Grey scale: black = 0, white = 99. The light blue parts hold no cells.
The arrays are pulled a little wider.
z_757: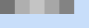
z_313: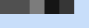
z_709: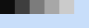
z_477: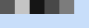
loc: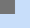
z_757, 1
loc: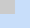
z_709, 5
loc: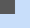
z_477, 1
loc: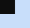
z_709, 1
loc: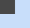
z_477, 4
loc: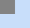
z_757, 5

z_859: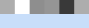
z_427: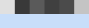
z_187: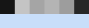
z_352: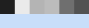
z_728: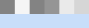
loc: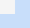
z_728, 2
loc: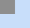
z_859, 3
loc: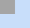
z_187, 3

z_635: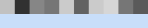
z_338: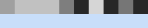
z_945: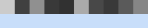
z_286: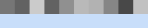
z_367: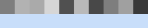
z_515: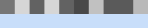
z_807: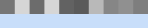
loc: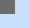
z_807, 3
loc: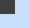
z_945, 2
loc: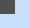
z_367, 5

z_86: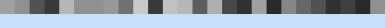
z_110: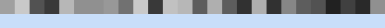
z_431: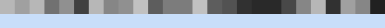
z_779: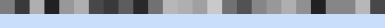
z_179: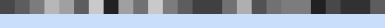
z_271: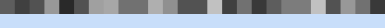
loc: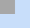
z_271, 8
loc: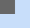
z_86, 21

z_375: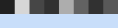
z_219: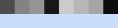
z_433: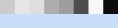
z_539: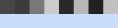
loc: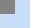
z_219, 2
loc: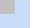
z_539, 8
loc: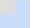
z_433, 3

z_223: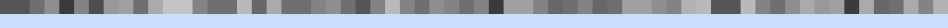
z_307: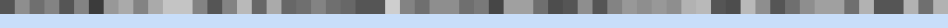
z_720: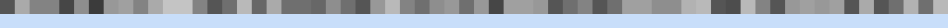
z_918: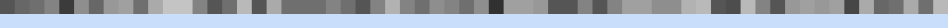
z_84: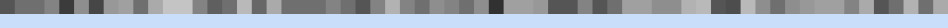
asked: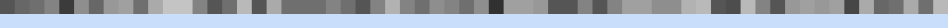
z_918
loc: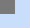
z_307, 33
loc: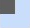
z_84, 15

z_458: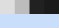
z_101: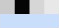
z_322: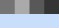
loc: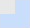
z_101, 4
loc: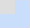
z_458, 1

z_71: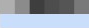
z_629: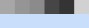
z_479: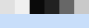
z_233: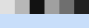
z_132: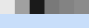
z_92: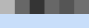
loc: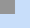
z_629, 2
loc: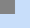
z_132, 5
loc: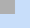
z_71, 1

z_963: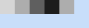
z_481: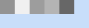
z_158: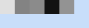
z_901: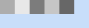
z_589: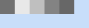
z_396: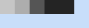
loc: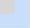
z_963, 1
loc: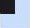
z_963, 4
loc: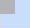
z_481, 4

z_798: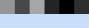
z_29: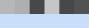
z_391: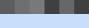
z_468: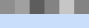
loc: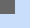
z_391, 5
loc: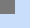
z_391, 3
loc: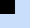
z_798, 5
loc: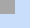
z_798, 3
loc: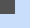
z_29, 6

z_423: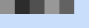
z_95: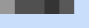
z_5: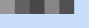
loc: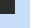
z_423, 2
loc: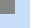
z_5, 4
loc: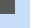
z_95, 5
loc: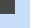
z_5, 3
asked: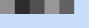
z_423
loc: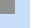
z_423, 1

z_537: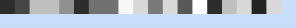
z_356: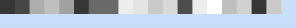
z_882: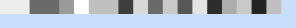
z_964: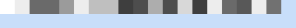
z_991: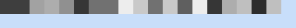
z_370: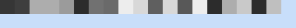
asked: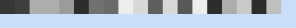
z_370
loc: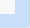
z_537, 9
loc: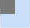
z_537, 11
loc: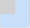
z_356, 17

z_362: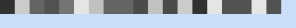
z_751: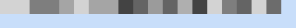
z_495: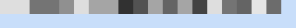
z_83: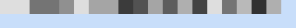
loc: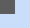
z_83, 12
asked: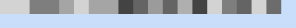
z_751
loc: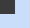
z_83, 9
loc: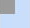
z_751, 11

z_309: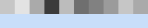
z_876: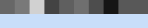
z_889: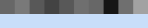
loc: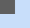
z_876, 5
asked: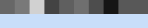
z_876
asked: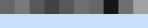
z_889
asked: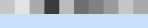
z_309
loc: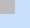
z_309, 5

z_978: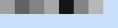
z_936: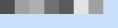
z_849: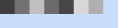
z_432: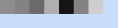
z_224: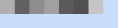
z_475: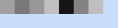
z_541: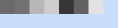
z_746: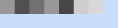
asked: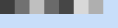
z_849
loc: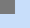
z_475, 2
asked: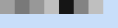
z_475
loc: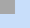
z_978, 4
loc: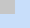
z_224, 7

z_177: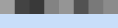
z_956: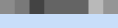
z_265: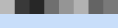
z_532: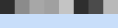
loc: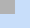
z_265, 6
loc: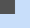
z_177, 6
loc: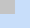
z_532, 5
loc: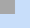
z_532, 3
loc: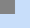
z_177, 4
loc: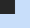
z_265, 3

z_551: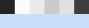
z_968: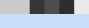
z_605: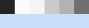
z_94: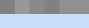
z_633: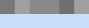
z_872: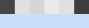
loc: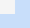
z_605, 3
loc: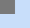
z_633, 1
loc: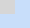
z_872, 3
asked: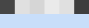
z_872

